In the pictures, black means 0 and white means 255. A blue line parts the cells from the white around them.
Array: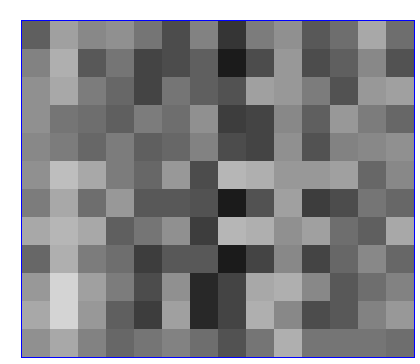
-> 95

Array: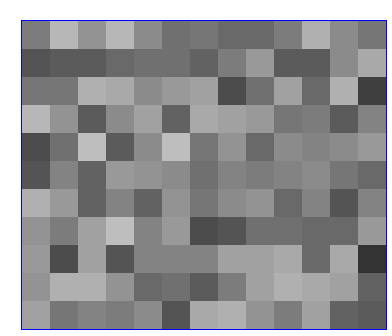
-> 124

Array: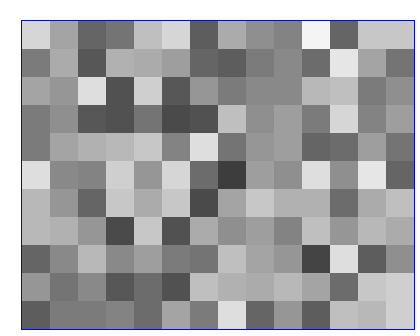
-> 214

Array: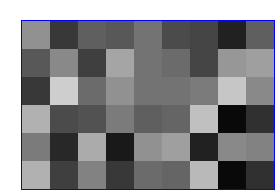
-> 145

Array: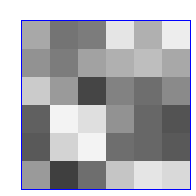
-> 168

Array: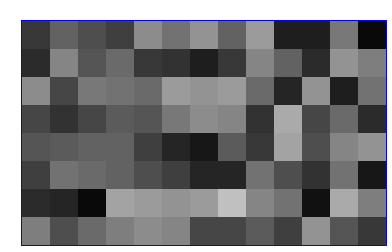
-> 56

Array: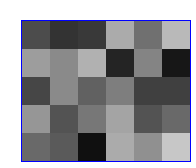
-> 76
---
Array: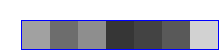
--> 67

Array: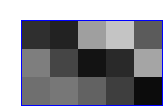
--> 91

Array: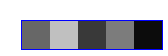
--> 12

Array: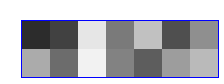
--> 193

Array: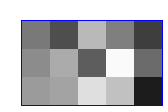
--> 62

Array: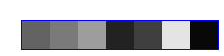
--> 63

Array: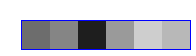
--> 206

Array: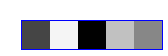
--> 135
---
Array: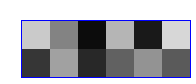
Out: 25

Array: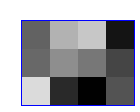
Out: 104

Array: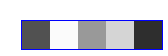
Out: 46

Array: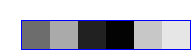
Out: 199

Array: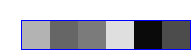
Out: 10

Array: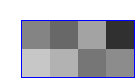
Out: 199

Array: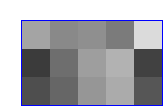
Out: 219
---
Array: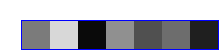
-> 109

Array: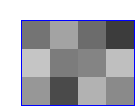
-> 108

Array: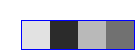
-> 185

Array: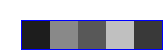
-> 192

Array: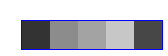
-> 199

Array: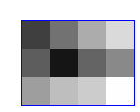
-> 172
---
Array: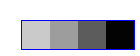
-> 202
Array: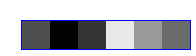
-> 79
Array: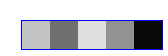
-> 195
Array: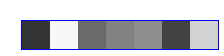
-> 51
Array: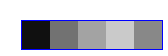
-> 16
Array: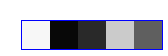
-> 247
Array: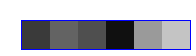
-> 58
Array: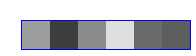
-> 157
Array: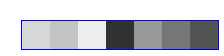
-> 215
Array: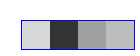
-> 216
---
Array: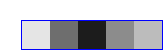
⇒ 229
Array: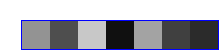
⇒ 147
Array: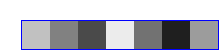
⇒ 193
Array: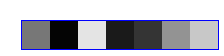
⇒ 119
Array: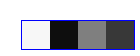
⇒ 247
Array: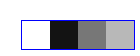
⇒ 255
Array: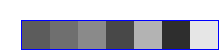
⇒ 92
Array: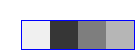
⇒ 240
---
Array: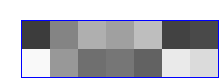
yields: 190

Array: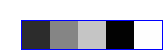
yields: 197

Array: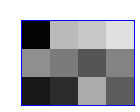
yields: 186

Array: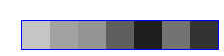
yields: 31

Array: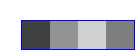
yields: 147

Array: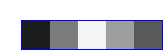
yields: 244

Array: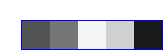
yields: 245

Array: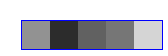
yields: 97
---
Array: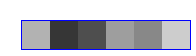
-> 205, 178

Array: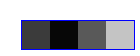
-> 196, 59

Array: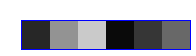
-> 104, 39

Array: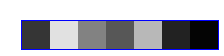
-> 4, 53

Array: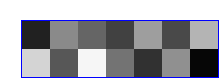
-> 180, 212

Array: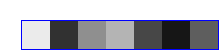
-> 94, 235

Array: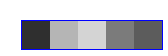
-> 92, 47

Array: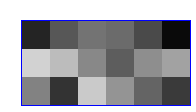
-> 10, 130
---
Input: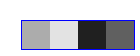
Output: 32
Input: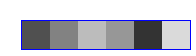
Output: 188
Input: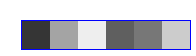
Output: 238
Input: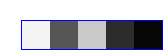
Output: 201
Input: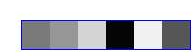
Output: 212
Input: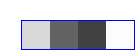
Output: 65
